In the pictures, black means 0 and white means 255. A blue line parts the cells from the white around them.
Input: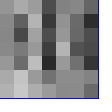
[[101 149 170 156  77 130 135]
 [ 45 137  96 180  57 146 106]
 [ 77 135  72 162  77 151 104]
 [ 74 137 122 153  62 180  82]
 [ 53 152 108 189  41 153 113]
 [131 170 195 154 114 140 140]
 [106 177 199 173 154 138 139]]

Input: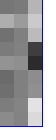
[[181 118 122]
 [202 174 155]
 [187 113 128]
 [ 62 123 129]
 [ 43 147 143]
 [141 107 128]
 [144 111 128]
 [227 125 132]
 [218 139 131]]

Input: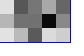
[[102 224  87 118 168]
 [137 182 114 113  10]
 [206 226 186  90 219]]

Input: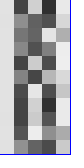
[[233 226  68 208  48]
 [215 225 143  97  80]
 [175 226 118 100 228]
 [237 226 136  81 128]
 [238 226  68 204  76]
 [217 226 131  70 183]
 [198 226  75 230  78]
 [234 226  68 209  49]
 [234 225  68 203  84]
 [171 226  84 237 143]
 [202 225 145  99  75]]

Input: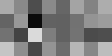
[[173 171 137  77 138 102 164 131]
 [156 100 152  11  98  97 114 148]
 [ 78 114  67 218 126  97 115  75]
 [189 197 142  71 148 108 182 135]]

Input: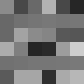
[[ 38 139  72 105 178  72]
 [119 104 113 117 120 117]
 [ 86 104 163 139 133  88]
 [206 172 127  37  42 157]
 [121 113 115 118 118 119]
 [183  90 166 166  47 170]]
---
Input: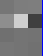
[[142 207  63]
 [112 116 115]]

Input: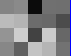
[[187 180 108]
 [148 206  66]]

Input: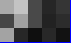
[[ 70 161  73]
 [163  39  15]]

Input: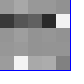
[[ 57  85  96]
 [149 158 147]]

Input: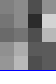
[[117 139  43]
 [106 116  78]]

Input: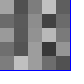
[[107  90 141]
 [154  89 146]]

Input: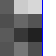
[[ 78 103  84]
 [ 90  55  33]]

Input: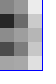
[[ 38 107 203]
 [140 158 182]]
